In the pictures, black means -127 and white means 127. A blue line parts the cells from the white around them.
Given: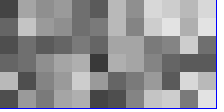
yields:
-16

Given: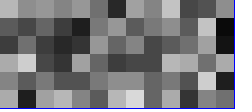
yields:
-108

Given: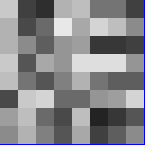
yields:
-63

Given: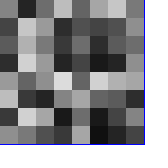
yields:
-18

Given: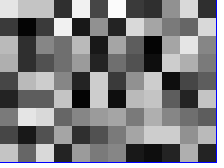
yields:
6

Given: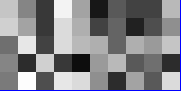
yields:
69

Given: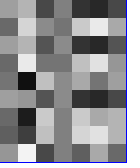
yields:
-43

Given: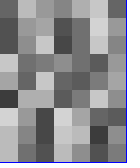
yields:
5

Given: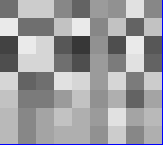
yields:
-40
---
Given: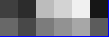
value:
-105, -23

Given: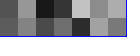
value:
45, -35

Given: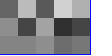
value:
47, 4

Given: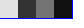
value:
-110, 98

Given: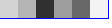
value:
115, 83

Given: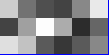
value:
105, 95
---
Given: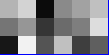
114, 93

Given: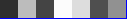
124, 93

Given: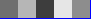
102, 54

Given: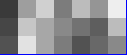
110, 98

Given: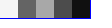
117, 40

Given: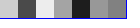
109, 78

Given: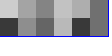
77, 66
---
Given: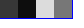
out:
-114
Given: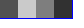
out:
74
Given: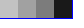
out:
33
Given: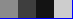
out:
-65
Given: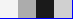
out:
44
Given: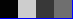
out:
77
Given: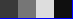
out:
-9
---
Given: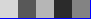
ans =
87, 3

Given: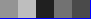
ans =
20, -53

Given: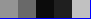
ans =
20, 65

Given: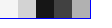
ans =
117, 49

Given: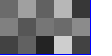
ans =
-20, -61

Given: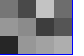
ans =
-9, 46

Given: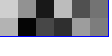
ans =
79, -2

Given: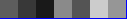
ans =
-34, 22

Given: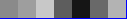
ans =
10, 51
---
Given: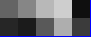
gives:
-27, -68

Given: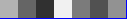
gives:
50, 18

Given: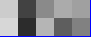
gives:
76, 1

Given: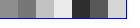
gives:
14, 85

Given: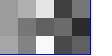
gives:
27, -31

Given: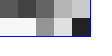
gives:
-40, -93

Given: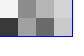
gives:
116, 74
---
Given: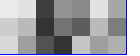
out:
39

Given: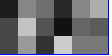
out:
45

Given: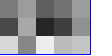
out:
28

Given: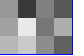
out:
-40

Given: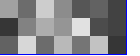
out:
-61

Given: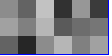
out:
-68
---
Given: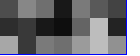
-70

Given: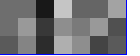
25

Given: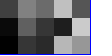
-31

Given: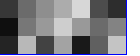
-8

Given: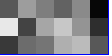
-60

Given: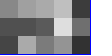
-47
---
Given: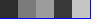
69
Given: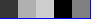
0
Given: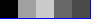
-53
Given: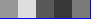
-5
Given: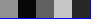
-88
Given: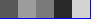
83
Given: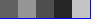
68
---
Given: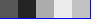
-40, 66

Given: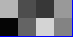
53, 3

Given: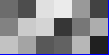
-19, -95

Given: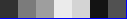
-78, -46

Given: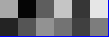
40, -2

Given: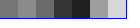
-11, 87

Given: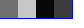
-14, -67

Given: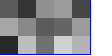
-35, 51

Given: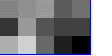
4, -125

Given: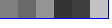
0, 66
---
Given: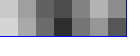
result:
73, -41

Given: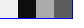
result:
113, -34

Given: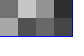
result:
-13, -57

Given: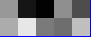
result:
24, 63

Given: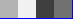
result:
51, -14

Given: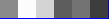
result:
10, -66

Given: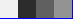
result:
113, 19

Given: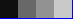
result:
-112, 73
